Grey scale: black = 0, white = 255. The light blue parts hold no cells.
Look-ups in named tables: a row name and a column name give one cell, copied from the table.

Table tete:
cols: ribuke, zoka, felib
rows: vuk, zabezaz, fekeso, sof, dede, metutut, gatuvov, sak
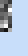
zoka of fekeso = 63
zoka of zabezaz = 52
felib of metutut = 75
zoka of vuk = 101
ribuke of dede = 86
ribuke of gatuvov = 190
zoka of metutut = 180
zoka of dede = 119
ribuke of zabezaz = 144
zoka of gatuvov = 247
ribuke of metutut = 144
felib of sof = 157
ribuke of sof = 105
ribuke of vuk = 112
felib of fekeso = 255
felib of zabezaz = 137
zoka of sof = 112

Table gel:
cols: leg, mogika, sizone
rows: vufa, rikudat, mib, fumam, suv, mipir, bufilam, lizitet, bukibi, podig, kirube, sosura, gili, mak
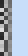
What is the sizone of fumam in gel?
112
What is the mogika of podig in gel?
192
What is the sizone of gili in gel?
148
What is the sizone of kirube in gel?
148
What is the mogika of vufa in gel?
169
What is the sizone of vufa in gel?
108
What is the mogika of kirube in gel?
75
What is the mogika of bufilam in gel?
78

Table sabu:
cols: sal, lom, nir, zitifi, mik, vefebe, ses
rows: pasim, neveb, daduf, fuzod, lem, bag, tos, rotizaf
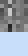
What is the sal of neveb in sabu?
152
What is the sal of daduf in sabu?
75
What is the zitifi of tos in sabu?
140
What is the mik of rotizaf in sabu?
116
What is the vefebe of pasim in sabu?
116
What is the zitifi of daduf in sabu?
93
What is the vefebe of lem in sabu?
111
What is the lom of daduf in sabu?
121
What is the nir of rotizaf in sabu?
48
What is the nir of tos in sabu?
36
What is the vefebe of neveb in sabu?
118
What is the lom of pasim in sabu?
97

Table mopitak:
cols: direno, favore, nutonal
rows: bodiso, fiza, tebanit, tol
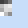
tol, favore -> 189
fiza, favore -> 223
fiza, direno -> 191
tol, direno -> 254
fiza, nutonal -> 236
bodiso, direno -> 62
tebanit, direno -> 169
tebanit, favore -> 220
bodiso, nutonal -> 121
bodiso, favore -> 81
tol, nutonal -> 142
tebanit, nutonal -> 216

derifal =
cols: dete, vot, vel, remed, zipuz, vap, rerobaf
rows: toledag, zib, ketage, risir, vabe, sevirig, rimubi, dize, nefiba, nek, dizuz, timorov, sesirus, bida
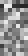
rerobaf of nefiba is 173
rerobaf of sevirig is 81
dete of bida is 113
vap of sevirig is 107
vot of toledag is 158
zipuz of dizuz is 172
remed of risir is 193
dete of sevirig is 186
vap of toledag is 139
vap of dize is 184
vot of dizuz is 186
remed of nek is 150
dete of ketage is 81
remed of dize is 129
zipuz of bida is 215
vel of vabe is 215
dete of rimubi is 122
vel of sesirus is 97
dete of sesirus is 112
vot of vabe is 141

